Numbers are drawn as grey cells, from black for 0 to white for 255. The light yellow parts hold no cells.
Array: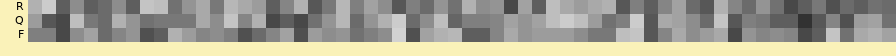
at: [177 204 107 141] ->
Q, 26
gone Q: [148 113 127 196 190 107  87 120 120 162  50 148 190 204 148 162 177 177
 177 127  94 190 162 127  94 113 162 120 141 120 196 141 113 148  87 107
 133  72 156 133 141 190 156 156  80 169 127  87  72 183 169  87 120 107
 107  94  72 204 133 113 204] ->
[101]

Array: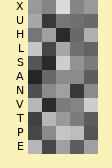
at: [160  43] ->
H, 2
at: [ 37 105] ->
A, 1
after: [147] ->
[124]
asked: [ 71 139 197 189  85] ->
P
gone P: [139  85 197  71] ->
[189]
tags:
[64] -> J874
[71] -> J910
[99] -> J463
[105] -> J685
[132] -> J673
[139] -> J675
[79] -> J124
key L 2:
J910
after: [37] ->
[105]

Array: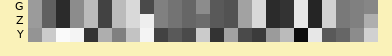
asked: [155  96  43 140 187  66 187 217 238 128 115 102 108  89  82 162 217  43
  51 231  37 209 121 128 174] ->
Z
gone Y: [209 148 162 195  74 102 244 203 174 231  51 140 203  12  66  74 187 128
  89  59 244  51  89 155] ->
[250]
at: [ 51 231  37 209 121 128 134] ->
G, 19
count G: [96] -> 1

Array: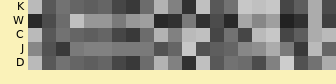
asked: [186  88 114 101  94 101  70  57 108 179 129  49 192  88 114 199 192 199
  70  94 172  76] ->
K
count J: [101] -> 3
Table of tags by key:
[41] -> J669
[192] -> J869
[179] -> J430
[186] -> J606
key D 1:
J606
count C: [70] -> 4

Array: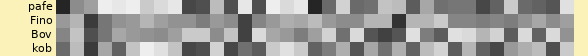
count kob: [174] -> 3
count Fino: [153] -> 5
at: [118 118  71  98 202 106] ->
pafe, 29

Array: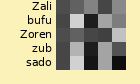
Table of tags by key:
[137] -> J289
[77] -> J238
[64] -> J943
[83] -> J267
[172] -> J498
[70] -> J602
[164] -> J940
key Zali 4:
J602
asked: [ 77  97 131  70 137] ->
Zali
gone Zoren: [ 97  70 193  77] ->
[64]
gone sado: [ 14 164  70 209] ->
[21]

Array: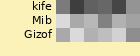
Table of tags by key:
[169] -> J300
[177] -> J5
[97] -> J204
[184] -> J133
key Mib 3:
J133
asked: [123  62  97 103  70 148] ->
kife
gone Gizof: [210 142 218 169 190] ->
[177]
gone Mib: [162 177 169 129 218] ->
[184]
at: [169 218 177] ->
Gizof, 1
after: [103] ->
[70]

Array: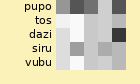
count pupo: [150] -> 1
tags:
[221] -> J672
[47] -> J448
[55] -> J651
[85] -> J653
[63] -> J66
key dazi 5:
J651
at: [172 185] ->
siru, 4
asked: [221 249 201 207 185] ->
vubu
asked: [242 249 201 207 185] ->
tos

